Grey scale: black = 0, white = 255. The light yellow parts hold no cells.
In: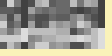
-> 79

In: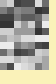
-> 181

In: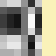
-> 190

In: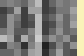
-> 118

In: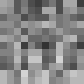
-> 167
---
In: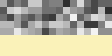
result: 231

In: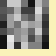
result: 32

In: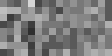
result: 120

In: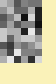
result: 116

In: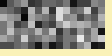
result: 205
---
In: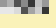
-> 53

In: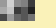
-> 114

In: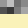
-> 165

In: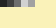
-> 161

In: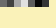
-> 53

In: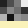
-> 135
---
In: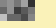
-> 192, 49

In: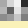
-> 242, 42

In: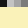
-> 195, 20

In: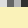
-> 221, 48

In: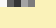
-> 248, 53

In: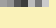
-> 203, 60

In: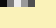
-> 236, 11

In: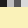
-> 218, 29

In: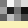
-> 247, 16
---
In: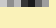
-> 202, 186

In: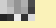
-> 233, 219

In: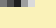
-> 218, 158

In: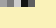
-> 205, 162

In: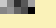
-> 200, 160

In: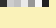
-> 247, 234

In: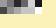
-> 254, 210

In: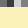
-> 209, 127

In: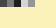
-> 212, 150

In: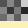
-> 205, 192
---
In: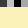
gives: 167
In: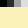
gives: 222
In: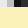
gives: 46
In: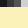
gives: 208
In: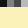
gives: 185
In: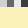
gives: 61
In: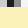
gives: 245
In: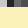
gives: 78
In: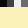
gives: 108
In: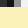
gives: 243
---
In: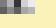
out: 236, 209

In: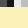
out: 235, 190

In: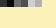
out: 207, 177

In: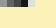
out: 224, 150

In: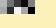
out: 243, 183

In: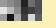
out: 227, 214

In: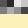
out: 230, 198

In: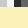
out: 244, 201
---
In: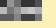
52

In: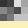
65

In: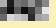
148

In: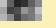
51

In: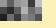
162

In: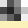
84
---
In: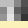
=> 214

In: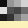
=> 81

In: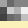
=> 204

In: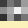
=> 171

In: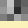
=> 183

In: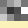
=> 54
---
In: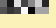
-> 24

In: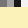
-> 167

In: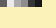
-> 235

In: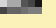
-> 169

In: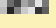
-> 107

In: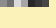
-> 111

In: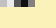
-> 234
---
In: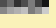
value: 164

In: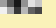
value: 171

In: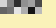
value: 114

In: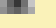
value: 113

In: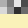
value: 146

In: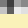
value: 94

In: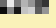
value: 135
